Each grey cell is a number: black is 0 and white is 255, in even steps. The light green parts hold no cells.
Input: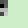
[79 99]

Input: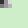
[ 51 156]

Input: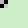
[186 203]

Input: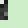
[231  56]

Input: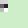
[210  38]

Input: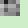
[136 146 149 136]
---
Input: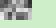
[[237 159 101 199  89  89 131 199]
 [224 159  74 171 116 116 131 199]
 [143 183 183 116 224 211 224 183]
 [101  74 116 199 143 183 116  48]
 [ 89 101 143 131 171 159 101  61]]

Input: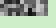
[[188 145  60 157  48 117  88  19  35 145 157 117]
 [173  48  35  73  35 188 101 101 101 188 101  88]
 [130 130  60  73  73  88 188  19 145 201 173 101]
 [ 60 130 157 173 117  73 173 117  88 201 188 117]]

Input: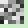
[[247  48 219 183 102 183]
 [233 233 155 155  63  88]
 [169 141 115  63 207 207]
 [127 169 102 183 195  48]
 [ 63 127 141 233 219  48]
 [ 32 247 102 115 195  88]]

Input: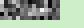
[[217  38 121 190 137  66  95  11  38  51  80 177  11 107  80]
 [177 137  95 121  38 137 107 137 177 137 244 190 151  51 121]
 [165  38  51  80 177  95 121  66 165  51  66 151  11 107  66]
 [121 137 165  66 205  80  95  95  51 107  11 121  23  95  80]
 [ 11 151  23  66  66 121 107 190 165 151 151 137  80  80 107]]

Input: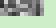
[[167 121 181 135 121 105 105 135 121  73 135]
 [151 151  89  59  89 219 193 151 121  59 151]
 [ 59 206  89 105 206 105 105 105 135 105 181]
 [ 44 121  73  73 151 181 181  89 135  73 167]]

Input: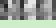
[[145  75 145 161 132  87 188 188 176 103 132 161 176  87]
 [117 117 145 132 132 103 132 161 176 117 117 132 161 117]
 [103  33 204 161 145  48 216 229 204  61 145 188 188  75]
 [ 75  87 204 117 145  61 132 204 216  87 103 145 188  87]
 [ 61  75 216 103 145  48 145 229 229  75 103 161 188  75]]

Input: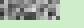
[[164 178  77  93 109 136 124 151 190 164 124 109 164 164 204]
 [109 190 136 136  65 164  65  65  77 151 178 190 124 204  93]
 [ 93 151  93 124 178  77 178 190 218 136  77 178 124 124 204]
 [ 77 190 124 151 136 124 164 136 109 178 164 190  93 151 136]
 [ 49 151 109 151 109 109  93  77  77 151 136 204  49  93 204]]
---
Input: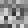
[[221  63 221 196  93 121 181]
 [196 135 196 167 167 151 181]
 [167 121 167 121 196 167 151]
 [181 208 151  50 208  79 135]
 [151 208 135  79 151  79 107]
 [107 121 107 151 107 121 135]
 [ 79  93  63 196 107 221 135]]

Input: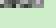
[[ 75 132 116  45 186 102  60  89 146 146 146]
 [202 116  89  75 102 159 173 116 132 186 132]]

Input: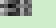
[[197 145 120 106  49 170  74 132]
 [197 145  90  74  49 170  74 132]
 [157 120  37  49  61 157  90 106]
 [ 74  90  10  37 106 132 120  90]]

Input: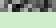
[[165  83 208  55   2  42 123 165  95  68  83  27  68 123]
 [123 123 193  27  42 136 179  68 136 150  42  68 165 107]
 [179 107  55 150 165  83  42  95 107  83 107  27  95 123]]

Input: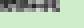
[[118  49 130 146 102  76  76 102  35 102  90  64 118  64 162]
 [130 146  90 186 118 118 174 162 146 212 174 102 212 130  90]
 [ 64  49  64  35 102  76  64 162 130 186 174  90 130  76 146]]

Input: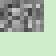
[[ 81 122 185 134 146 134  81  97 134 159 134]
 [ 97 109 159  97  81 146  97 146 122 109 122]
 [ 97 109 146 201 185 134 109  67 122  97 122]
 [146 134 134 109  97 134 109 122 122 134 134]
 [185 109  97 159 159 146  97 201 122 159 122]
 [159 146  81 171 171 122  81 185 134 185 146]
 [ 67 122  67 171 159 122 171  67 134  97 109]
 [146 109  52  97  81 146 171 185 122 201 109]]
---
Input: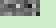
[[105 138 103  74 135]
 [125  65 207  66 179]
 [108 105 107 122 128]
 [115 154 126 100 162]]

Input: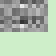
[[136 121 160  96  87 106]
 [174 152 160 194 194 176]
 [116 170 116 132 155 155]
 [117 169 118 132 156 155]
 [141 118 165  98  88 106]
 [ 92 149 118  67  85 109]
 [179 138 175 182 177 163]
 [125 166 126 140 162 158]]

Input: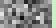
[[133 166 147  35  45 110 175]
 [128 100 162 217 125 157 126]
 [176 200 199 166 175  86 122]
 [227 156 172 175  97 184 104]
 [190 122 118 125 119 187 128]
 [112  92 173  90  51 192  87]
 [184 143  64 130 127 135 106]]

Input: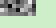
[[156 148  44 137  95]
 [ 82   3 117 173  40]
 [221  95  17 167  74]
 [146 117 121  97 123]]

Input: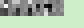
[[185 131 197 137 144 140 121 114]
 [150 124 133 143 169 143   4 133]
 [ 74 130  43 146 160 139  47 123]
 [ 82 130  59 115 124 127 115 134]]

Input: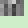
[[131 168  92]
 [164 148 130]
 [146 132 130]
 [156 140 130]]
